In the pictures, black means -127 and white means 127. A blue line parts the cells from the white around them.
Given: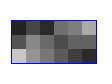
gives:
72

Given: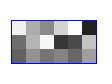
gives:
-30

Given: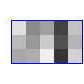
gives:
39

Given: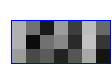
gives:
28

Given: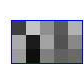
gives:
28

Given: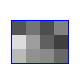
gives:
58

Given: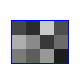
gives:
-4

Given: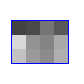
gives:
66
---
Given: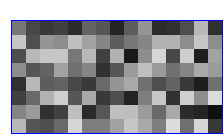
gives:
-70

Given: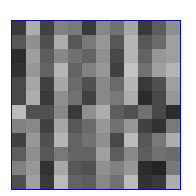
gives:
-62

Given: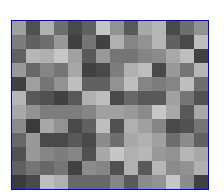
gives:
48

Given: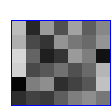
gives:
26

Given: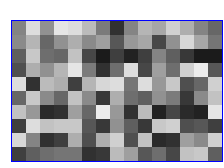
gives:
17

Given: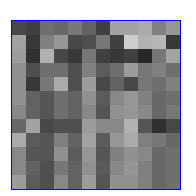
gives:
-16
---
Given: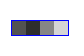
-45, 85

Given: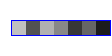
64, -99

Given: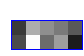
-70, -99

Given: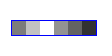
-3, -77

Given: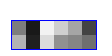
-2, -16

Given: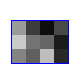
27, -86
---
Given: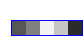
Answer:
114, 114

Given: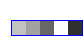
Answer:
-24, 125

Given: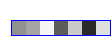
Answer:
-35, 117

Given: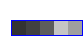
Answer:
-34, 69

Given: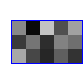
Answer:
-82, 67

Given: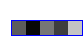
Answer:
-9, 68
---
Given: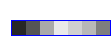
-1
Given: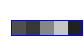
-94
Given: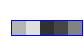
2
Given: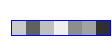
-79
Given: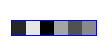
9
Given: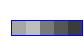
-68
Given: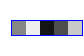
73
